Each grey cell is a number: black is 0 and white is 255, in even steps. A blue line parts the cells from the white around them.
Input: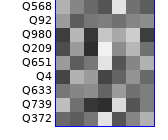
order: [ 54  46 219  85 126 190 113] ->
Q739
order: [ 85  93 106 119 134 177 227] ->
Q372
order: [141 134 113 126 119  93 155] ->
Q92
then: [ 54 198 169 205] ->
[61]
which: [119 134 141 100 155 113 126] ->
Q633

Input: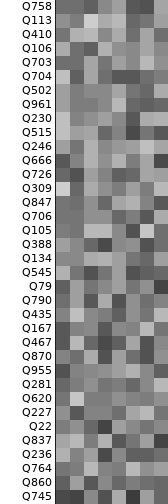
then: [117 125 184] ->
[131]
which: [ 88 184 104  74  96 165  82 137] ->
Q467
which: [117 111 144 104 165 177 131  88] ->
Q847
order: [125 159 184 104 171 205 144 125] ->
Q309
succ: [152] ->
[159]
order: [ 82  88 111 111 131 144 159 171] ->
Q790

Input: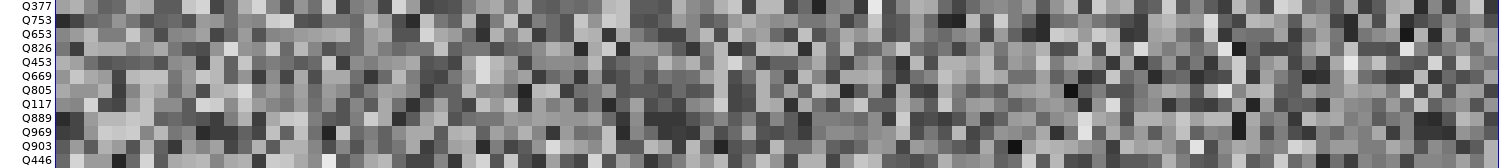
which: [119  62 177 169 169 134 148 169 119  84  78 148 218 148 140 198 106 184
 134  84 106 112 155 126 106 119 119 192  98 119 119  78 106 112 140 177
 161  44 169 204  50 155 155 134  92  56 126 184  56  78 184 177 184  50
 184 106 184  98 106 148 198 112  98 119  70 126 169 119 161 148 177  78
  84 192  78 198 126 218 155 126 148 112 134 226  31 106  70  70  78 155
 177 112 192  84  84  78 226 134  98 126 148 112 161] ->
Q826
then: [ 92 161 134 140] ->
[169]
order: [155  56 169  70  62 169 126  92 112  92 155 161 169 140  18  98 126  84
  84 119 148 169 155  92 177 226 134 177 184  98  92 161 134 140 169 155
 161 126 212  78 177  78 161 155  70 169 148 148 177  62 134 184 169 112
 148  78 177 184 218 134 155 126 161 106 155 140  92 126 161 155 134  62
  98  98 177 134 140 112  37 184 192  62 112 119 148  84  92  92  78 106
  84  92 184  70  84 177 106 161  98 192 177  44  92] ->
Q805
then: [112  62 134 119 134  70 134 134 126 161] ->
[119]
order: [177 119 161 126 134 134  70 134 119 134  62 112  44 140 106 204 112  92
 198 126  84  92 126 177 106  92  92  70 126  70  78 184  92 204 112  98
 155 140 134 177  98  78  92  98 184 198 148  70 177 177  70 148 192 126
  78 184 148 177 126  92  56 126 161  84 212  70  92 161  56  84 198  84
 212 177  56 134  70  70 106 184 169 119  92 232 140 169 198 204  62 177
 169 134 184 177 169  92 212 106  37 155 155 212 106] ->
Q446

